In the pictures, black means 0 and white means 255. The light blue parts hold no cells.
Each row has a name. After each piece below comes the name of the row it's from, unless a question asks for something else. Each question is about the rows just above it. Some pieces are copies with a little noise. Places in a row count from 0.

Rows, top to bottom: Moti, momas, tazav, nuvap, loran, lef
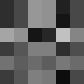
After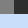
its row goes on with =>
[78]
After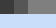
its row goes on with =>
[46 78]

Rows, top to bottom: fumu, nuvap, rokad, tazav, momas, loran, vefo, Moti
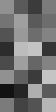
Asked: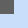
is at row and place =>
loran, 1
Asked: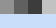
loran
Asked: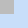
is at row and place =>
tazav, 1
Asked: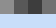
fumu

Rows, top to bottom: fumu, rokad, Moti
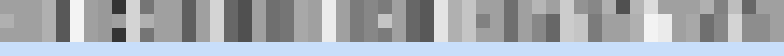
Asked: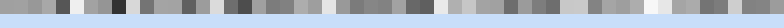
Moti
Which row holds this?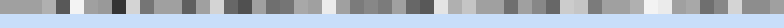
Moti
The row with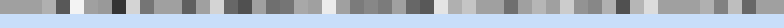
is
fumu

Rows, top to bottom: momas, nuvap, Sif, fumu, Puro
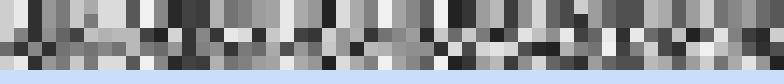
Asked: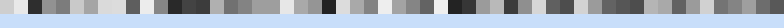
momas
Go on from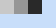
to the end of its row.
[185 177 150 143 143  48 219  74 212 226 212  80  41  34 177 129 115 240
  66 129 206  74  48 200 240 192 157  88  48  80]

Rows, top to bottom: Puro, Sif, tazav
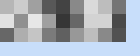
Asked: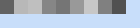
tazav
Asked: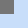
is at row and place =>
Puro, 8
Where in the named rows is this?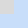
Puro, 6

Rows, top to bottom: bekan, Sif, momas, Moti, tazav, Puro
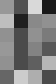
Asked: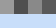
Moti
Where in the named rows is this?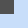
bekan, 1
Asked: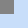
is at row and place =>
Moti, 2
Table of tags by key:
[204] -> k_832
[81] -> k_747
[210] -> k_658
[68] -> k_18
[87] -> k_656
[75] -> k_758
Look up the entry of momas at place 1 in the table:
k_758
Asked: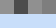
momas
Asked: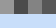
Moti
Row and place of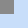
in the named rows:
Sif, 2

